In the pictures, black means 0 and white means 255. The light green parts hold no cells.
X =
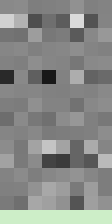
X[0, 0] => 137
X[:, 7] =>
[131, 132, 152, 129, 139, 106, 137, 141, 120, 141, 133, 186, 125, 125, 145]
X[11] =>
[162, 122, 139, 67, 59, 101, 86, 186]
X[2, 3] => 120
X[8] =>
[109, 138, 120, 112, 140, 151, 128, 120]
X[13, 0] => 128
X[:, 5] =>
[145, 218, 90, 142, 119, 173, 132, 114, 151, 126, 101, 101, 147, 122, 84]
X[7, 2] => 144
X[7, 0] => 126
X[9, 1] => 130
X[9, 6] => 128
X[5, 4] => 130
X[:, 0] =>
[137, 209, 116, 134, 130, 41, 136, 126, 109, 133, 140, 162, 131, 128, 122]
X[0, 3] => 128
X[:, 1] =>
[139, 178, 113, 137, 127, 137, 133, 124, 138, 130, 121, 122, 139, 129, 111]
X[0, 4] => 130
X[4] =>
[130, 127, 142, 134, 132, 119, 137, 139]
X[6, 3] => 129
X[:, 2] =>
[126, 78, 157, 128, 142, 95, 134, 144, 120, 136, 163, 139, 126, 146, 167]
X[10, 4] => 163

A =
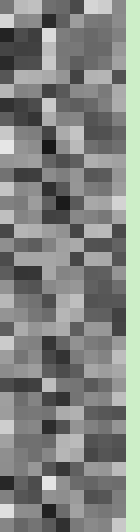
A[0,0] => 119
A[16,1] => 181
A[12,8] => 149
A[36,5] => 162
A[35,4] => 142
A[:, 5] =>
[74, 157, 114, 120, 94, 67, 138, 94, 134, 196, 186, 95, 149, 150, 90, 136, 69, 170, 70, 137, 151, 191, 168, 94, 146, 124, 93, 117, 116, 177, 148, 187, 169, 96, 107, 155, 162, 122]
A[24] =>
[203, 132, 129, 53, 101, 146, 123, 117, 154]
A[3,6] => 104
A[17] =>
[143, 104, 93, 130, 160, 170, 82, 81, 99]
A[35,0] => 129
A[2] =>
[35, 77, 62, 220, 125, 114, 105, 112, 129]
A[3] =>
[69, 64, 65, 189, 119, 120, 104, 105, 151]
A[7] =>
[49, 63, 76, 202, 102, 94, 105, 127, 173]
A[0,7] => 205
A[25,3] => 72
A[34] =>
[39, 98, 76, 229, 145, 107, 101, 112, 109]
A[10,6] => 111
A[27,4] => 119
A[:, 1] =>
[186, 136, 77, 64, 77, 179, 131, 63, 66, 129, 148, 153, 60, 137, 123, 132, 181, 104, 166, 53, 88, 122, 140, 172, 132, 117, 149, 59, 110, 118, 131, 111, 124, 126, 98, 86, 141, 103]
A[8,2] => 53
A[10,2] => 141
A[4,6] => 106
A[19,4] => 132
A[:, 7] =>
[205, 118, 112, 105, 118, 181, 122, 127, 94, 81, 101, 167, 91, 117, 164, 120, 186, 81, 169, 95, 88, 86, 96, 152, 117, 131, 157, 108, 133, 87, 116, 89, 85, 150, 112, 86, 119, 132]
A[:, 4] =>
[105, 95, 125, 119, 120, 149, 89, 102, 131, 171, 141, 78, 126, 88, 27, 67, 146, 160, 162, 132, 145, 171, 182, 172, 101, 51, 76, 119, 51, 171, 82, 180, 182, 55, 145, 142, 108, 48]
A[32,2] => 112

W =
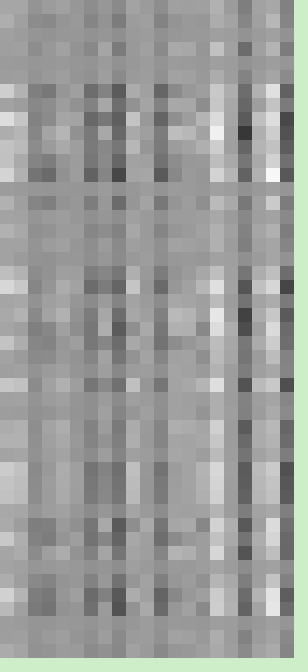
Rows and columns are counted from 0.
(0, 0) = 166
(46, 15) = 169
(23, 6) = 119
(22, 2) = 137
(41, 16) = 168
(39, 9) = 163
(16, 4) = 155
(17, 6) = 142
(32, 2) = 146
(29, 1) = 156
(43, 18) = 164
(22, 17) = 66
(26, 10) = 157
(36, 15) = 180
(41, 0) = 173
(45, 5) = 149
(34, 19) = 195
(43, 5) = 149
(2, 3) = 147
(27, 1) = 193
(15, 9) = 160
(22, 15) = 230
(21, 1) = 167
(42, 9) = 172
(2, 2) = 149
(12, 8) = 71
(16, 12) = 150
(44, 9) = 151
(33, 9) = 191
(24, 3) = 131
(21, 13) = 164
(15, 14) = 158
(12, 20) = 88
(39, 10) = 158
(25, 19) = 188
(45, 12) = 162
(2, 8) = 143
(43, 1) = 160

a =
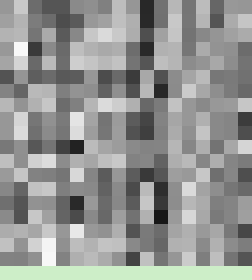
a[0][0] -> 151
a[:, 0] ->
[151, 160, 179, 152, 165, 83, 131, 183, 151, 151, 120, 191, 154, 135, 111, 138, 172, 193, 130]
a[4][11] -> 190
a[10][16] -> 167
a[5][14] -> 186
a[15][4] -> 100
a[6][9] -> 80
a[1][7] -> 161
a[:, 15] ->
[102, 85, 149, 147, 168, 119, 142, 152, 137, 137, 115, 174, 111, 142, 127, 122, 167, 177, 190]
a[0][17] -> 150
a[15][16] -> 133
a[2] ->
[179, 183, 117, 170, 90, 136, 199, 218, 201, 173, 79, 161, 197, 115, 136, 149, 161, 171]
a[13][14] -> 163
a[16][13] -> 176
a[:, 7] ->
[128, 161, 218, 169, 184, 76, 97, 219, 116, 118, 165, 190, 91, 98, 106, 104, 145, 195, 171]
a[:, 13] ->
[117, 118, 115, 118, 140, 165, 203, 151, 151, 144, 134, 185, 153, 218, 183, 215, 176, 179, 203]
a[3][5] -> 190
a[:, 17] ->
[150, 197, 171, 108, 115, 113, 105, 198, 60, 78, 213, 123, 78, 105, 157, 159, 71, 125, 84]
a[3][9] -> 109
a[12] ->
[154, 197, 130, 127, 117, 216, 133, 91, 151, 92, 57, 86, 158, 153, 199, 111, 134, 78]
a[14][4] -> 99
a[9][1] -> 219
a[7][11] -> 123
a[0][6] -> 143
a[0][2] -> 108
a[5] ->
[83, 149, 94, 107, 89, 92, 151, 76, 106, 59, 168, 81, 140, 165, 186, 119, 122, 113]
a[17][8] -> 192
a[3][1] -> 248
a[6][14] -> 167
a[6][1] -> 101

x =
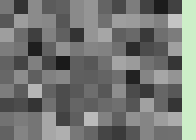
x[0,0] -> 120
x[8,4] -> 66
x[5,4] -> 136
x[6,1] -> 92
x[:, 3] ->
[91, 136, 129, 98, 68, 129, 98, 113, 167, 167]
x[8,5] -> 95
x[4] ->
[98, 68, 128, 68, 26, 95, 87, 112, 165, 155, 114, 102, 53]
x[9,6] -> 102
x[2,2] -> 63
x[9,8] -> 58
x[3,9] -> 44
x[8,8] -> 96
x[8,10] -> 133
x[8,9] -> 145
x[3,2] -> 30
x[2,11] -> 111
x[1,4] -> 86
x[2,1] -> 108
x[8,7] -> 130
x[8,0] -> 114
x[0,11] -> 28
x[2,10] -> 57
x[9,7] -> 69
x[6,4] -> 76
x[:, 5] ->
[138, 138, 51, 120, 95, 95, 88, 101, 95, 120]
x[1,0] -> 87
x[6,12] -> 88
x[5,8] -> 112
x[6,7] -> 87
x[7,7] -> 106
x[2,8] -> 96
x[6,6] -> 110
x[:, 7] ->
[100, 112, 166, 130, 112, 100, 87, 106, 130, 69]
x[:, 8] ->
[73, 158, 96, 112, 165, 112, 142, 112, 96, 58]
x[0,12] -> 65

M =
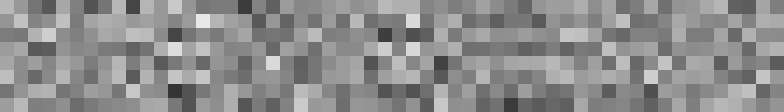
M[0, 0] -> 183
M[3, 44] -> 147
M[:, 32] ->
[125, 175, 122, 175, 116, 142, 131, 143]
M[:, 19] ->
[96, 150, 118, 104, 217, 151, 143, 96]
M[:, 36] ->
[123, 118, 144, 116, 165, 135, 109, 59]
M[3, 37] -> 97
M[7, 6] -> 122
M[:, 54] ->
[165, 175, 141, 167, 134, 197, 102, 131]
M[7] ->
[157, 185, 127, 129, 143, 108, 122, 133, 137, 142, 167, 170, 120, 83, 155, 142, 174, 86, 122, 96, 130, 202, 153, 156, 110, 150, 147, 134, 116, 146, 93, 199, 143, 145, 100, 114, 59, 102, 91, 103, 96, 168, 125, 129, 134, 116, 97, 125, 167, 127, 165, 183, 176, 154, 131, 148]
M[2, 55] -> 140
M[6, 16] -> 175
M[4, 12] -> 121
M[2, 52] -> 106
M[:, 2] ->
[116, 132, 178, 89, 158, 105, 174, 127]
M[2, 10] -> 186
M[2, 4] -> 141
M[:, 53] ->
[93, 130, 177, 106, 126, 98, 192, 154]
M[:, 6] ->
[83, 164, 145, 139, 124, 110, 158, 122]
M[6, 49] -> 122
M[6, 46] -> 80
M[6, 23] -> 134
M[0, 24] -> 160
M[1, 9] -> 153
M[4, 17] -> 99
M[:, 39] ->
[158, 147, 138, 125, 183, 175, 108, 103]
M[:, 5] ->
[128, 123, 128, 135, 152, 135, 129, 108]
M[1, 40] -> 133
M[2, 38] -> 144
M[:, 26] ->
[152, 111, 136, 169, 83, 112, 133, 147]
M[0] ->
[183, 152, 116, 88, 167, 128, 83, 117, 183, 69, 181, 152, 201, 149, 118, 123, 123, 59, 131, 96, 155, 135, 138, 150, 160, 145, 152, 185, 175, 175, 133, 142, 125, 137, 161, 140, 123, 102, 149, 158, 157, 174, 142, 164, 112, 125, 167, 112, 147, 151, 169, 182, 97, 93, 165, 126]
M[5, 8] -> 185
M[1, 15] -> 181
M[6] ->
[116, 148, 174, 179, 117, 129, 158, 150, 119, 199, 144, 139, 53, 83, 120, 140, 175, 151, 128, 143, 120, 187, 171, 134, 112, 138, 133, 83, 107, 83, 111, 180, 131, 159, 111, 137, 109, 158, 125, 108, 116, 150, 137, 93, 137, 131, 80, 156, 148, 122, 136, 148, 180, 192, 102, 132]
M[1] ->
[149, 193, 132, 143, 192, 123, 164, 174, 168, 153, 160, 152, 133, 155, 232, 181, 161, 150, 89, 150, 100, 137, 115, 155, 111, 184, 111, 127, 122, 218, 117, 156, 175, 109, 124, 95, 118, 119, 90, 147, 133, 148, 127, 159, 192, 111, 115, 133, 168, 153, 137, 134, 164, 130, 175, 170]
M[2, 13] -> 117

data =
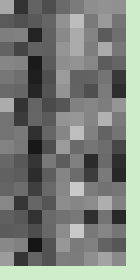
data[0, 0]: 168
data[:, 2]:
[99, 89, 35, 98, 26, 30, 37, 100, 102, 48, 24, 53, 44, 63, 102, 50, 77, 21, 100]
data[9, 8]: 116
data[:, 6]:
[142, 122, 132, 126, 135, 99, 79, 134, 133, 129, 117, 43, 61, 124, 140, 48, 120, 129, 143]
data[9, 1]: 121
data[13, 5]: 201
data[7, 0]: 172
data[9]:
[115, 121, 48, 102, 134, 190, 129, 99, 116]
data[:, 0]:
[168, 90, 126, 99, 134, 119, 106, 172, 115, 115, 130, 103, 97, 100, 135, 96, 91, 136, 156]
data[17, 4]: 151
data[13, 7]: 114
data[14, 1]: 54
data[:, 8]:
[144, 116, 110, 119, 100, 56, 45, 149, 122, 116, 71, 45, 39, 118, 129, 40, 117, 86, 137]
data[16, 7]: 134
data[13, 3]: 105
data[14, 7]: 174
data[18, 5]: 124
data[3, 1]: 68
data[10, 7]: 109
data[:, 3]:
[78, 101, 97, 96, 90, 79, 84, 74, 90, 102, 79, 121, 94, 105, 85, 106, 104, 83, 82]
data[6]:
[106, 102, 37, 84, 147, 99, 79, 123, 45]
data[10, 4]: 155
